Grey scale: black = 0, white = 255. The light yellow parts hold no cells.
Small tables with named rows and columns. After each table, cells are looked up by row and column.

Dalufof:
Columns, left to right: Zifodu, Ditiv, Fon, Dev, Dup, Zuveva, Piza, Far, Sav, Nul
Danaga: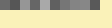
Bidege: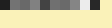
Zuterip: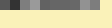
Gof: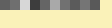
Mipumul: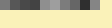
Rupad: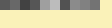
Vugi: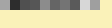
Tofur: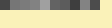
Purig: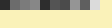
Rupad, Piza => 82
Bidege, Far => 133
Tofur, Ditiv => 118
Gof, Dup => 101
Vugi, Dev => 86
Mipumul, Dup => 143
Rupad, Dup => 159
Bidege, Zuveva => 112
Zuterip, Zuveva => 102
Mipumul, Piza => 124
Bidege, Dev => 129
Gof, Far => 91
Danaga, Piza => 118

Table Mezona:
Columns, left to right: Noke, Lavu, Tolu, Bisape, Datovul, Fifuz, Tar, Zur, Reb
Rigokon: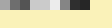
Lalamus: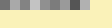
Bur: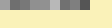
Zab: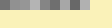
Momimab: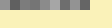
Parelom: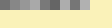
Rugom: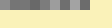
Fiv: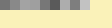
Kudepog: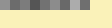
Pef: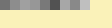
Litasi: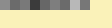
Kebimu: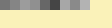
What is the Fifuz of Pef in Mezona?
82
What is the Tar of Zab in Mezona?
167
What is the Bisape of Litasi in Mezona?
59
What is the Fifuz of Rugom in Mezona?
157
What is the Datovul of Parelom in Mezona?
121
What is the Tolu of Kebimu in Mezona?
156

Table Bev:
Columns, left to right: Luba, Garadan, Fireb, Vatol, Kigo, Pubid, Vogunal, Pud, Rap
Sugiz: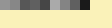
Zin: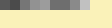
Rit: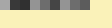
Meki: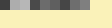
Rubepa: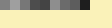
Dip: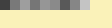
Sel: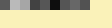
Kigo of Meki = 108
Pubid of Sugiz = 170
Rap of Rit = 92
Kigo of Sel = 86
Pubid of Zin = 111
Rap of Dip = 196
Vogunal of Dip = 89
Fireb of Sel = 166
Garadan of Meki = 173
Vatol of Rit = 148
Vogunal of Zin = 110
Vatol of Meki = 74
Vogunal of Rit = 148
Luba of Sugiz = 148
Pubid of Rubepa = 142
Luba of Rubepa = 128
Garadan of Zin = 75
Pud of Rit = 109
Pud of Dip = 134
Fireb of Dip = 158

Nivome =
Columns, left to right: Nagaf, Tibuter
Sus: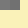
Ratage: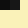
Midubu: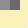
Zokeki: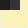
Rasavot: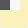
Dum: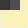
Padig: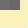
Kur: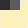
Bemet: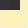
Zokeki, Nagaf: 30
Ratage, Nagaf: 13
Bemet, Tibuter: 49
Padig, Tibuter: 104
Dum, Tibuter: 78
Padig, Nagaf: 109
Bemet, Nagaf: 51
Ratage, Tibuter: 23
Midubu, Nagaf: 140

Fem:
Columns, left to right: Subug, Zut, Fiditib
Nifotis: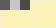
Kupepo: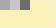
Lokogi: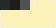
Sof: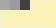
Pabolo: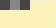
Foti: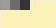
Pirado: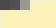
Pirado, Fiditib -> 152
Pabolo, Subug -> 73
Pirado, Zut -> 82
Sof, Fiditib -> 64
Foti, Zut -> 109
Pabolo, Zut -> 136
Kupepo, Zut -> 199
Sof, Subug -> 167
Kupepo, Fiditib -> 109
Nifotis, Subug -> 92
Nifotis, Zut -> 198

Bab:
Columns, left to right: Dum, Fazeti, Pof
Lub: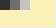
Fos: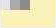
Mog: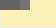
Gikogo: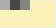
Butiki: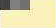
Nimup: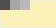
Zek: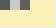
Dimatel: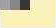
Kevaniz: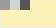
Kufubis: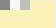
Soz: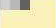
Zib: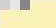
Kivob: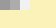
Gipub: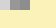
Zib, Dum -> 209
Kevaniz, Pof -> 85
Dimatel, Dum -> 160
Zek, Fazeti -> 202
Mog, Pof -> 116
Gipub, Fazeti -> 151
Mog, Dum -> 99
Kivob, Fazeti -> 172
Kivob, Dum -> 154
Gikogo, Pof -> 131
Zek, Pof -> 95
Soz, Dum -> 206
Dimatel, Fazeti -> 134
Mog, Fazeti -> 100
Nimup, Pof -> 184
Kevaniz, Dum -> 156

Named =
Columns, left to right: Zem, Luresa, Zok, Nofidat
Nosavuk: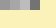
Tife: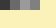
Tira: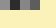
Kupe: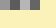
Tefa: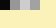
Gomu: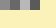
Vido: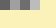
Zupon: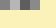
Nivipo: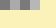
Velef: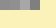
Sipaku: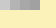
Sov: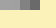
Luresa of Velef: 144
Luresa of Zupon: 182
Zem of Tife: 56
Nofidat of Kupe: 101
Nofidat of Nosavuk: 115
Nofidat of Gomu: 90
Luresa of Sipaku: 180
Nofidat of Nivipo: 183

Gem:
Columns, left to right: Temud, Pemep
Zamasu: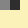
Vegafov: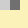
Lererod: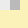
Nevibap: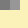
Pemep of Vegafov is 112
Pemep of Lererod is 186
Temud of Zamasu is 132
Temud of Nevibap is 122
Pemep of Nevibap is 151
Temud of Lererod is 236
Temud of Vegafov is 206
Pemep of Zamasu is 46

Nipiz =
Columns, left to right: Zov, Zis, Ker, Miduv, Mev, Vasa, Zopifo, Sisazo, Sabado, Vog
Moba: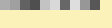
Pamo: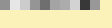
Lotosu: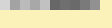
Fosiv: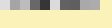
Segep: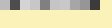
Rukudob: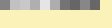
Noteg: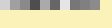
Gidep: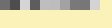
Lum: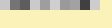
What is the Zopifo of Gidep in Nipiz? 162
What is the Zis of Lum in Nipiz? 116
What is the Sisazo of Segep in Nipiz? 166
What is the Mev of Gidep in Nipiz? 190
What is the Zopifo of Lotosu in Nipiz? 111
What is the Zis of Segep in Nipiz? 77
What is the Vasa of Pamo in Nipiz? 164
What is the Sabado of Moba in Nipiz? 151
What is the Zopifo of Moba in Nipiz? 103
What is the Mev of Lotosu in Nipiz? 193
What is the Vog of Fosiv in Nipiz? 172
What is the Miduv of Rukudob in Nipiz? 175
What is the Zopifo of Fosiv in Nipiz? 98
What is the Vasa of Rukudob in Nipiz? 173
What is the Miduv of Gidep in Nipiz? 93
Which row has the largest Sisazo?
Moba

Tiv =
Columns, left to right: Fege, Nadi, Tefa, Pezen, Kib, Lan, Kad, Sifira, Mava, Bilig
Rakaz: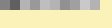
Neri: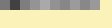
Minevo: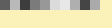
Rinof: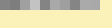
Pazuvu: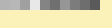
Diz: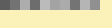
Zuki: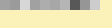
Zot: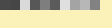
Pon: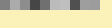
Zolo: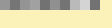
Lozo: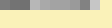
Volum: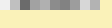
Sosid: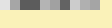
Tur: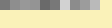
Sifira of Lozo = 154
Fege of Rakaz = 130
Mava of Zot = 183
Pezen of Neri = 148
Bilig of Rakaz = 179
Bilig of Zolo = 114
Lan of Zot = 91
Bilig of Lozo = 198
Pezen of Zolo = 161
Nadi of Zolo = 117
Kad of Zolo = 116
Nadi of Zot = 70

